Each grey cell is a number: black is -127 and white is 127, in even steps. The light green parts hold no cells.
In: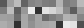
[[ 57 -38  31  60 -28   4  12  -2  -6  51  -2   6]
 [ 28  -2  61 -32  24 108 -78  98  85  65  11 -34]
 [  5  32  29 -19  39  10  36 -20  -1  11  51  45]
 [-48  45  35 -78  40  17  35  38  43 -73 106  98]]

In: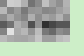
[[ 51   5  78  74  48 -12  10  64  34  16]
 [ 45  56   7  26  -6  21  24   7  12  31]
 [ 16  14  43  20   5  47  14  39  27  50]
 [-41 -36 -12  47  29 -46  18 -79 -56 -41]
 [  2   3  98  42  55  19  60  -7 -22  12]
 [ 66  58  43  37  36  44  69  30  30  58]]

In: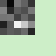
[[ -76  -41 -119   -6  -29]
 [  -9    5  -87  -35  -48]
 [ -54  -10   -7  -61  -23]
 [  12  -95  -38  114   72]
 [ -91  -52  -35  -42  -21]]

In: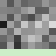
[[   0   13  -40    8  -27  -15  -13   21]
 [  25    3    0   -4   22   41  -33  -31]
 [  18   15  -42   24  -23  -50    1   61]
 [  90 -101   34  -11   71   20   76   32]
 [ -39   22  -15   50   18   20   33   32]
 [  20  -22    1  -64   32   65   47  -32]
 [ -40  -42   37  -76   -6   30    5   -3]]

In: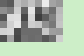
[[ 24 -27 -37  62  44  66  31 107  35]
 [ 58  14  -1  78 -29 100 -47  22 -17]
 [ 64 -43  92  95 -56  86 -65 -34   1]
 [ 69   4  80 101 -25  78  70  15  -7]
 [ 27  83  87 -52 -19 -19 -19  72  30]
 [ 78 -47  36 -57 -14 -20 -16 -40 -18]]

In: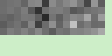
[[-34 -18 -13 -10 -26   5   9 -68  11  -7   7  19  -8 -57  22]
 [ -4 -17 -10 -18  -3 -38 -77 -17  -4  -2 -11 -40 -31 -15 -10]
 [ 27 -23 -29 -19  -7  -9 -31 -86 -11 -33  -8   9   3  38 -17]
 [-18 -35 -22 -13 -30   3 -64 -19  16 -27   2  65 -18  -3 -21]
 [ 39 -22  -2 -10   2 -12   7 -16 -35 -10 -15   4   2   9  18]]

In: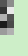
[[  12  -42]
 [ 104  -75]
 [ -46   49]
 [ -53 -100]
 [  49   27]]

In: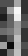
[[ -77  -47  -47   39]
 [ -77  -74   36  119]
 [ -55  -99  -30  108]
 [ -39  -51  -27   27]
 [ -76  -18   -7   32]
 [ -76  -80  -40   62]
 [ -49   33 -115   53]
 [ -66  -94  -12   63]]

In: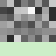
[[ 73   7  65 -61  -2 -32  34 -40]
 [-80 -59 -69  68  71 120 -81  36]
 [-80 -17 -37  46  13  35  -1  50]
 [ 61  32  47 -41 -17 -48  33 -20]
 [ 15  20  13  -5   8  -7   3  15]
 [-52  30 -84  86 -26  11 -37  39]]
